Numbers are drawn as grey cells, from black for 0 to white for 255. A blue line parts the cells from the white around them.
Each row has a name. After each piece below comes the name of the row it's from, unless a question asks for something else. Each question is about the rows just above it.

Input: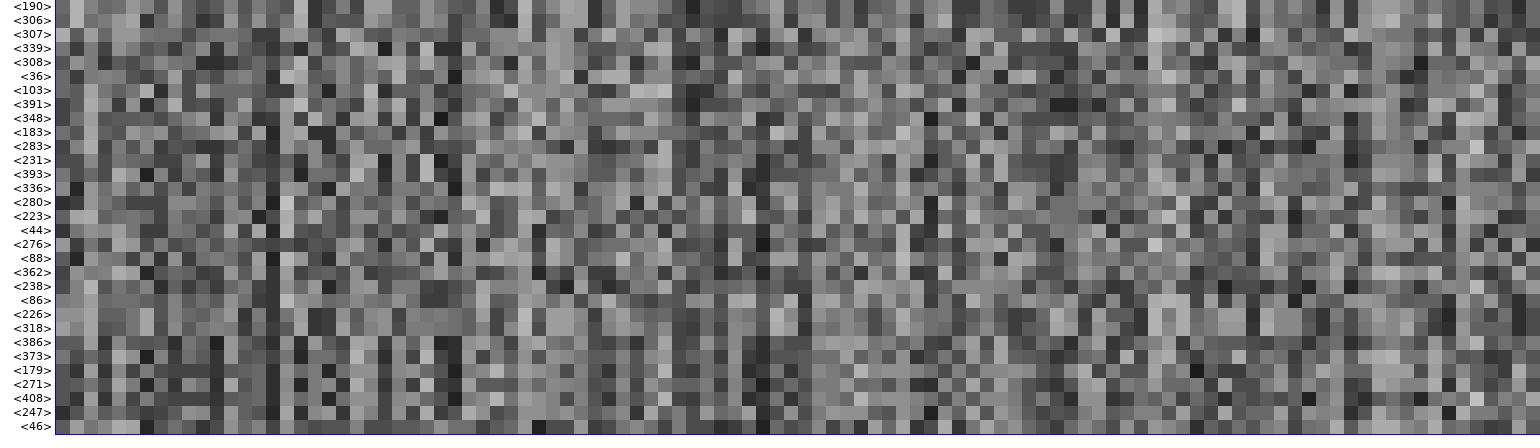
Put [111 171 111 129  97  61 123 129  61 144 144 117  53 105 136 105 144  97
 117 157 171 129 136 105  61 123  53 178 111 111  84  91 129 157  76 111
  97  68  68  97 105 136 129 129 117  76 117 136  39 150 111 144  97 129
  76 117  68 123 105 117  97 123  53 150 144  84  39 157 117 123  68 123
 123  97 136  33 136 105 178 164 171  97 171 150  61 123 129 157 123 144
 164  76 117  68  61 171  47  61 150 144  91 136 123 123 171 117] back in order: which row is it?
<336>
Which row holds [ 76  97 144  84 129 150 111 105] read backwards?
<190>
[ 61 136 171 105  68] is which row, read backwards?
<226>

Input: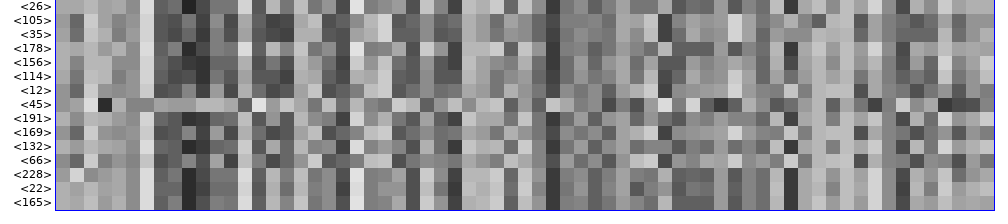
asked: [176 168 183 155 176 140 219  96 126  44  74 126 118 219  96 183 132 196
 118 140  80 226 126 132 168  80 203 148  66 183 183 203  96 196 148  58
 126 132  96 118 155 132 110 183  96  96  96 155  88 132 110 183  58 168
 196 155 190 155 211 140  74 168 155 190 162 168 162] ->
<178>
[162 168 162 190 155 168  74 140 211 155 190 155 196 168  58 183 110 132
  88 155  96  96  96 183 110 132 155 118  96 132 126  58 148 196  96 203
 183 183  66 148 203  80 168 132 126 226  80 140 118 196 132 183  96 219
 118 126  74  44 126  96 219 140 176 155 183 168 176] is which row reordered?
<178>
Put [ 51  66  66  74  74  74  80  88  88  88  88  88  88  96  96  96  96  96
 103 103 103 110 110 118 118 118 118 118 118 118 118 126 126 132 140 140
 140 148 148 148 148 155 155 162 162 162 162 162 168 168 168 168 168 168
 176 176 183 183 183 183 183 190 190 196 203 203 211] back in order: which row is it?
<114>
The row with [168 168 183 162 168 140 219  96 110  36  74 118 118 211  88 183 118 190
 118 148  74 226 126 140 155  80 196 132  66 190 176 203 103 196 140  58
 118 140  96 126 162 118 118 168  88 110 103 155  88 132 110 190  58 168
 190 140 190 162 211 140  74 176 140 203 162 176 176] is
<26>
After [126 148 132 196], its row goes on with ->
[ 80  96 132  80 162  66 190 126  74 103 148 203  88 103 126 190 196  80
 118 140 132 118 168 148 126 190 168 132  80 155 110 140  88 148 190 203
  74 148 132 168 162 203 140 155 126 203 118 183 190 196  80 176 132 126
  80 140 132  80 155 118]

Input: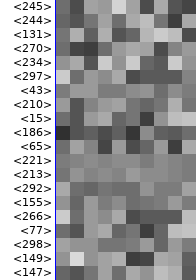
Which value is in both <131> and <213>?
[117]
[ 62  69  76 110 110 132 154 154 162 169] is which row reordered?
<270>

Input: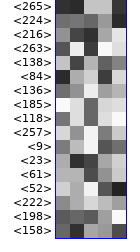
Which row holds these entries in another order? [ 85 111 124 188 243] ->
<9>
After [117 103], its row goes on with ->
[153  43]
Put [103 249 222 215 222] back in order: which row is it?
<185>
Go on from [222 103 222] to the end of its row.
[249]
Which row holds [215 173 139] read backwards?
<222>

